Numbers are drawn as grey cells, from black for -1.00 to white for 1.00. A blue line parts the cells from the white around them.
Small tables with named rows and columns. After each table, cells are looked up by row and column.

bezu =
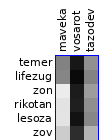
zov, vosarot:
-0.65
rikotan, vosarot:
-0.76
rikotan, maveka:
0.78
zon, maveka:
0.85
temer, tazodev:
0.14
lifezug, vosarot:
-0.92
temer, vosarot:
-0.82
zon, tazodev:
0.23

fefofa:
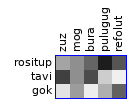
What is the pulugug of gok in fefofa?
0.37
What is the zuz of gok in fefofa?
0.78
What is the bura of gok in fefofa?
0.86
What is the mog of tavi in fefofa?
0.12
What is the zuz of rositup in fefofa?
0.29
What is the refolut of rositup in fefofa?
-0.33
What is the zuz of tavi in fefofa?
-0.50
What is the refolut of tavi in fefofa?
0.88
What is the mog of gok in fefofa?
0.22
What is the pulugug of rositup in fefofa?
-0.77
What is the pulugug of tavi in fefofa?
0.61
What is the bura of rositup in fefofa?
-0.21
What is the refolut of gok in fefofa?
-0.24
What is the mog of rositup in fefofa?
0.12
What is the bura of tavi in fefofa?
-0.41

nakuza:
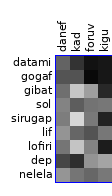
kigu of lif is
-0.07
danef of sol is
0.03
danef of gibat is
-0.13
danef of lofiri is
-0.08
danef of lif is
0.16
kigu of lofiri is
-0.78
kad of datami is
-0.60
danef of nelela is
0.17
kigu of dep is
0.29
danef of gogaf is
-0.34
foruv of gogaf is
-0.93

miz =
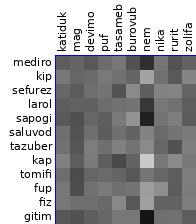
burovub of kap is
-0.22
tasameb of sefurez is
-0.34
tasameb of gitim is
-0.07
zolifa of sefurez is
-0.21
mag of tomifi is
-0.41
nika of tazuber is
-0.20
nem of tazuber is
0.08
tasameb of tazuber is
0.00
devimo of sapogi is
-0.20
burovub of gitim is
-0.06
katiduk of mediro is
-0.27
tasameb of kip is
-0.11
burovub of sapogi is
0.15
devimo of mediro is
-0.30
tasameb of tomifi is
-0.21
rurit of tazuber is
-0.36
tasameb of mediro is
-0.06
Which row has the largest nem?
kap

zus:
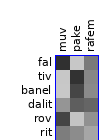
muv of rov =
-0.47
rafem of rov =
0.14
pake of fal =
0.56
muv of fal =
-0.62
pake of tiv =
-0.61
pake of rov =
0.54

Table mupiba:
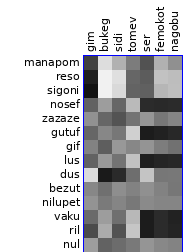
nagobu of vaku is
-0.73
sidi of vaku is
-0.13
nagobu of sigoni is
0.49
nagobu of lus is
-0.69
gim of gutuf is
-0.20
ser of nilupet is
0.08
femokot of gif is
-0.02
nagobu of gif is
-0.11
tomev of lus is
0.52
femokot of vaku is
-0.66
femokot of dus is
-0.07
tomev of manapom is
-0.03
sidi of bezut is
0.11
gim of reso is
-0.76
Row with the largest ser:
dus

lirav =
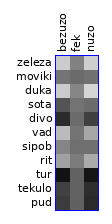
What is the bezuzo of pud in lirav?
-0.53
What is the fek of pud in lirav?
-0.24
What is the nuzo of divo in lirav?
-0.50
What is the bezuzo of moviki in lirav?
-0.09
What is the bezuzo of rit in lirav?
0.26
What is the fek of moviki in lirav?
-0.16
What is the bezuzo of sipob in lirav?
0.04
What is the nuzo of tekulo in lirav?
-0.65
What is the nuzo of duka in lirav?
0.67
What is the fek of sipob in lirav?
-0.13
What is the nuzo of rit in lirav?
0.34
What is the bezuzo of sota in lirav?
-0.34
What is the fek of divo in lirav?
-0.16
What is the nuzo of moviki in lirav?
-0.11
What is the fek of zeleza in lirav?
0.02
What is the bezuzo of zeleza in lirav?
0.59
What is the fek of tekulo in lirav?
-0.23

